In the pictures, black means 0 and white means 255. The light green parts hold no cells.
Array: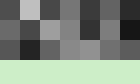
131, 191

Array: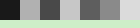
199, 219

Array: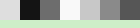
249, 249

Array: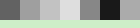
222, 222

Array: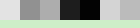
29, 227

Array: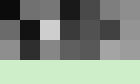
58, 206
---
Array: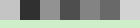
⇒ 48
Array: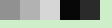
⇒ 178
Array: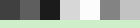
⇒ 94
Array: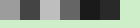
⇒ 68
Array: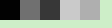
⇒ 112
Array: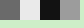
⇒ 234
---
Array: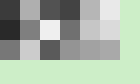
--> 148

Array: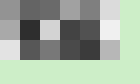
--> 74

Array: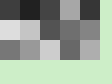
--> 205

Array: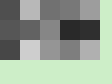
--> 149

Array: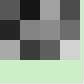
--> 59

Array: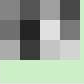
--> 58

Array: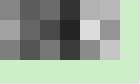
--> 59
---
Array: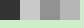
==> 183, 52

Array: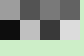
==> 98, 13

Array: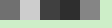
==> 133, 112

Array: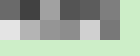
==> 126, 228

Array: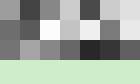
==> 224, 116

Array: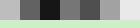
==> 233, 189

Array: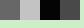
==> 73, 103

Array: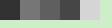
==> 214, 49

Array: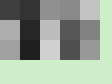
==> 194, 160
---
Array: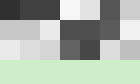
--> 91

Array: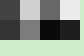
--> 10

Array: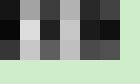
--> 27

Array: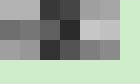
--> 198

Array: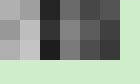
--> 92

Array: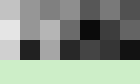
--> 61

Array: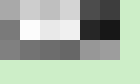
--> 38

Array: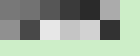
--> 210

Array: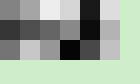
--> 12
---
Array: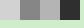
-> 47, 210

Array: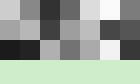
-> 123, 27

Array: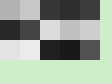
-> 61, 227

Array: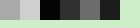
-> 28, 169

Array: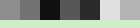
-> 179, 142

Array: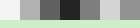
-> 146, 243

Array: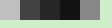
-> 135, 192

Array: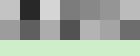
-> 187, 156

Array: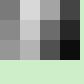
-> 68, 150

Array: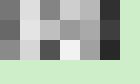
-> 48, 138
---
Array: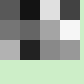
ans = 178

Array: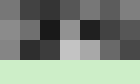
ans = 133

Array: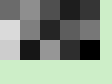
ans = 205

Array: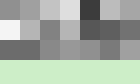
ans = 108

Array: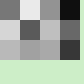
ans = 185

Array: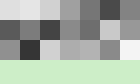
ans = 144
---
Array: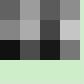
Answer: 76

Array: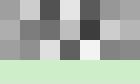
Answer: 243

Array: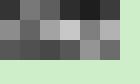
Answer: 87

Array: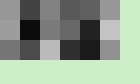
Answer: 48

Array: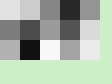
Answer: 248

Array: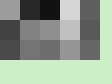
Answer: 109
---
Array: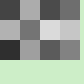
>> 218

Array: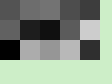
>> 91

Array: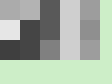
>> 207

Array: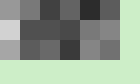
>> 121

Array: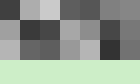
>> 71

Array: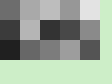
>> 72
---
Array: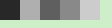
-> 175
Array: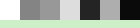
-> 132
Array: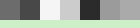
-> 72
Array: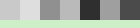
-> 222
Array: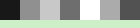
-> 144
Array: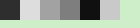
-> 221
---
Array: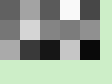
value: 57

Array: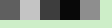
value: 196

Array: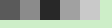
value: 139

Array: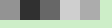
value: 48

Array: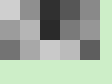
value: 168

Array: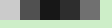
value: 80

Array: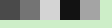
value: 116

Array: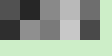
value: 143

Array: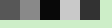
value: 137
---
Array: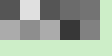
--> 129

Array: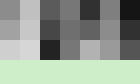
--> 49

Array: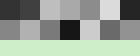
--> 146

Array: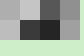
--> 160

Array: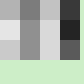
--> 36

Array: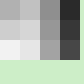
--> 55

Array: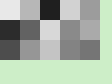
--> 170

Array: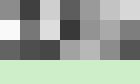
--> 126
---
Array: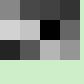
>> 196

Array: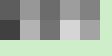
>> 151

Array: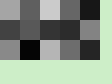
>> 88

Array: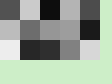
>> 109

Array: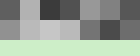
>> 178

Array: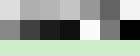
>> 174

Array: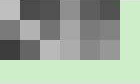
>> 178

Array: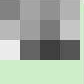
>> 158

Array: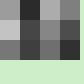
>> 70

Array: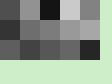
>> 110
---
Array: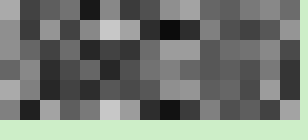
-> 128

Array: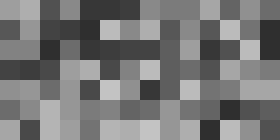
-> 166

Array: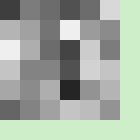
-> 101

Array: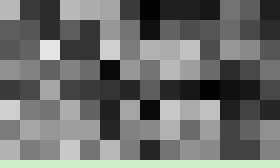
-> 177

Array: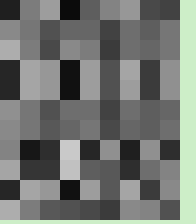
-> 173

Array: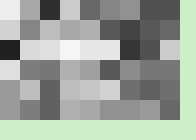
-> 153

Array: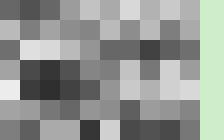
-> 126
